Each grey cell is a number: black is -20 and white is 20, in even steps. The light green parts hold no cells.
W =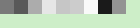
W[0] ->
-1
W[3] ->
16
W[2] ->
7
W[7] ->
-16

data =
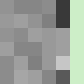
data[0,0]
3
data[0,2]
1
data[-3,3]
4
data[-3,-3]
1
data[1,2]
3
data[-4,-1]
5
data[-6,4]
-11
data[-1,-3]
5
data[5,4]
-6

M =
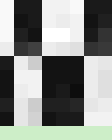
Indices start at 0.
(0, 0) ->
19
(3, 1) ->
-12
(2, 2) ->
-17
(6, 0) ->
-17
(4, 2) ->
12
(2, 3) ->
20
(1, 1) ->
-17
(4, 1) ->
17
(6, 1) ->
17
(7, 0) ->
-15
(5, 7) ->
15
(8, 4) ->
-16
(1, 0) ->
19
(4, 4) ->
-17
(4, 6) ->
17
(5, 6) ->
17
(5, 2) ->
18
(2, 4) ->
20
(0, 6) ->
-16
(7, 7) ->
17
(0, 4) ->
18

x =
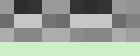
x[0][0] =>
4
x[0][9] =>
3
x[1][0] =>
-3
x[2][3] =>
7
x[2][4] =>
7
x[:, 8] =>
[4, -3, 7]
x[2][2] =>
1
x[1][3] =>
-2

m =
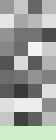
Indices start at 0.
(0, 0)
4
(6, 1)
-11
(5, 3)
0
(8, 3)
9
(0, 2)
-4
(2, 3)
-8
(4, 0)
-7
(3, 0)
1
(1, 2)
9
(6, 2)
-5
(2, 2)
-2

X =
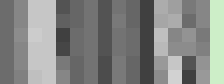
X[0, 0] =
-3
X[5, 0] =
-3
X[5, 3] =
11
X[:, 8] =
[-2, -1, -2, -2, -1, -1]
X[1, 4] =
-5
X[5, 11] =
2
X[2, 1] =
2
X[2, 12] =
1
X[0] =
[-3, 1, 11, 11, -7, -4, -2, -7, -2, -4, -10, 7, 5, -1, 1]
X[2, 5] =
-3
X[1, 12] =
7
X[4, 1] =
1
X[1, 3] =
11
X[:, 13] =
[-1, -3, 3, 2, -7, -10]
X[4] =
[-3, 1, 11, 11, -1, -4, -2, -8, -1, -4, -10, 4, 11, -7, 3]
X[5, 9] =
-4
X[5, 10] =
-10
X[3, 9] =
-3
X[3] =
[-3, 1, 11, 11, -9, -3, -2, -7, -2, -3, -10, 9, 2, 2, 0]
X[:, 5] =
[-4, -4, -3, -3, -4, -4]
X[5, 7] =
-8

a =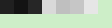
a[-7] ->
-15
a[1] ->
-17
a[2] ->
-14

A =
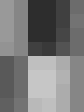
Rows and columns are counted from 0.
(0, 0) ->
4
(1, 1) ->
1
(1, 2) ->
-13
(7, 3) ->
10
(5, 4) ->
8
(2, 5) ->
-3
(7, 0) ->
-5
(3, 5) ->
-3
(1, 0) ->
4
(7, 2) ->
9
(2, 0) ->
4
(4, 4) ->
7
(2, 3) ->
-13
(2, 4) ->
-9
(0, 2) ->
-13

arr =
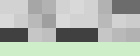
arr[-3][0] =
13
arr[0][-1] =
-3
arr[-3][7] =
8
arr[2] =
[-10, -10, 11, 10, -10, -10, -10, 11, 9, 8]
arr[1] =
[14, 12, 9, 5, 14, 13, 13, 9, 13, 12]

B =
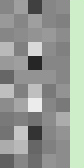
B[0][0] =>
1
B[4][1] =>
5
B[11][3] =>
3
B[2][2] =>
3
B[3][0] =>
9
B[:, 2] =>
[-10, 5, 3, 14, -14, 3, 10, 17, -2, -12, -4, -3]
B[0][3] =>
1
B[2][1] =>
2
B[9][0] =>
-2
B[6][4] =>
3
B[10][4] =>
2
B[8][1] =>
0
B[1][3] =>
1
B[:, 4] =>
[2, 0, 2, 0, 1, 1, 3, -1, 7, 3, 2, 2]
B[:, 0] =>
[1, 4, 1, 9, 4, -4, 10, 2, -1, -2, 7, -5]
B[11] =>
[-5, 1, -3, 3, 2]

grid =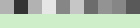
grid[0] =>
8
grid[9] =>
-6
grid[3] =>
16
